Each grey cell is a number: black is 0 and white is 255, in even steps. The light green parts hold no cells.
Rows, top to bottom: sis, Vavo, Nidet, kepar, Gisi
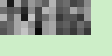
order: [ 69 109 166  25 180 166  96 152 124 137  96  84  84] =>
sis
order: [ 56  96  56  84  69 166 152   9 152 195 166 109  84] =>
Gisi
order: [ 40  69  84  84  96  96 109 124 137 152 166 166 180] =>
Vavo
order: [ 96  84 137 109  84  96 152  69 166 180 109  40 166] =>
kepar
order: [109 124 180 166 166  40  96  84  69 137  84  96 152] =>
Vavo

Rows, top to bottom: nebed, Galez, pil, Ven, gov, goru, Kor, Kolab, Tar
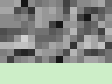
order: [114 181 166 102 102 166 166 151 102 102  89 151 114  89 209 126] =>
goru
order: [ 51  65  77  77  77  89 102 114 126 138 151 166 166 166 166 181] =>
Galez
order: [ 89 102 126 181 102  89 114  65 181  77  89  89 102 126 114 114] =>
gov
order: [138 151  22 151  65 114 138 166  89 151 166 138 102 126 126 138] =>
Ven
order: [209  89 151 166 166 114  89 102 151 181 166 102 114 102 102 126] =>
goru
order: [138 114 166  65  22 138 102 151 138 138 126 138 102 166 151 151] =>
pil
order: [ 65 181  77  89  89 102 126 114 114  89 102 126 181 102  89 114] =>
gov

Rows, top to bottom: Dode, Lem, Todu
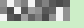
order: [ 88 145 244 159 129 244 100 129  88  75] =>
Dode
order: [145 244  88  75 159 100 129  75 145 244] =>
Todu
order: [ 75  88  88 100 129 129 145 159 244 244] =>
Dode
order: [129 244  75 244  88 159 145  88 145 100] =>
Lem
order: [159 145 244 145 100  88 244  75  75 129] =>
Todu
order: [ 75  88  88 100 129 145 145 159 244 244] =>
Lem
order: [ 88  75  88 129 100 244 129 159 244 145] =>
Dode

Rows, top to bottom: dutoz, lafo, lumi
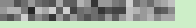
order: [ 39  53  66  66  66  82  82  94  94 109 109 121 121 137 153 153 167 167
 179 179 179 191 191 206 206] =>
lafo
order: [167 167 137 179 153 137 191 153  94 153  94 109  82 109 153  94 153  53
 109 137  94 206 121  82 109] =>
lumi
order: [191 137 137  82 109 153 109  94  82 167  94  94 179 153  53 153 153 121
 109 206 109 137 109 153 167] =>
dutoz
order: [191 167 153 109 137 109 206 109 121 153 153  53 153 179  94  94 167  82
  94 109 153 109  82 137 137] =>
dutoz
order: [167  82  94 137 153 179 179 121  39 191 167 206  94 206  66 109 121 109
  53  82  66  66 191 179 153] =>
lafo
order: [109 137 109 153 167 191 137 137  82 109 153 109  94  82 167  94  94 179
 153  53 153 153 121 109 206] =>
dutoz

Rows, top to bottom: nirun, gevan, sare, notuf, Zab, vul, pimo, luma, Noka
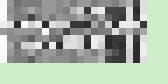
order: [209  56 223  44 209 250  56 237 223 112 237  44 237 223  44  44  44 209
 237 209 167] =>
pimo
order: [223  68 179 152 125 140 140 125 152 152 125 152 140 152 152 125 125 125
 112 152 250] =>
nirun

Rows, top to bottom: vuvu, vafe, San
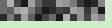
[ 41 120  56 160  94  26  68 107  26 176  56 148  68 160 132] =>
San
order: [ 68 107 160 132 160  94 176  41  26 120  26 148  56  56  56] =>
vuvu
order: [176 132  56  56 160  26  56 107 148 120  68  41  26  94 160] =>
vuvu
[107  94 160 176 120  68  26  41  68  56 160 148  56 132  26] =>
vafe
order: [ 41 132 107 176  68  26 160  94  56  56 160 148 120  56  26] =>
vuvu
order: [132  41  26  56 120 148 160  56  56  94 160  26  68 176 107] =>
vuvu

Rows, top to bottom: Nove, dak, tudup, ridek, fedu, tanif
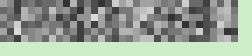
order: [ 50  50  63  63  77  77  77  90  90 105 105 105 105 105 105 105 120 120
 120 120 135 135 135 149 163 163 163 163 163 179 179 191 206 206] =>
Nove
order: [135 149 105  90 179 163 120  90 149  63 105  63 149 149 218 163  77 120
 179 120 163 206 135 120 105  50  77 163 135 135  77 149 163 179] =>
tudup
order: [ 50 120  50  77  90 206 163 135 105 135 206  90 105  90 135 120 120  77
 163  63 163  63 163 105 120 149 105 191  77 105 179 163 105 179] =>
ridek

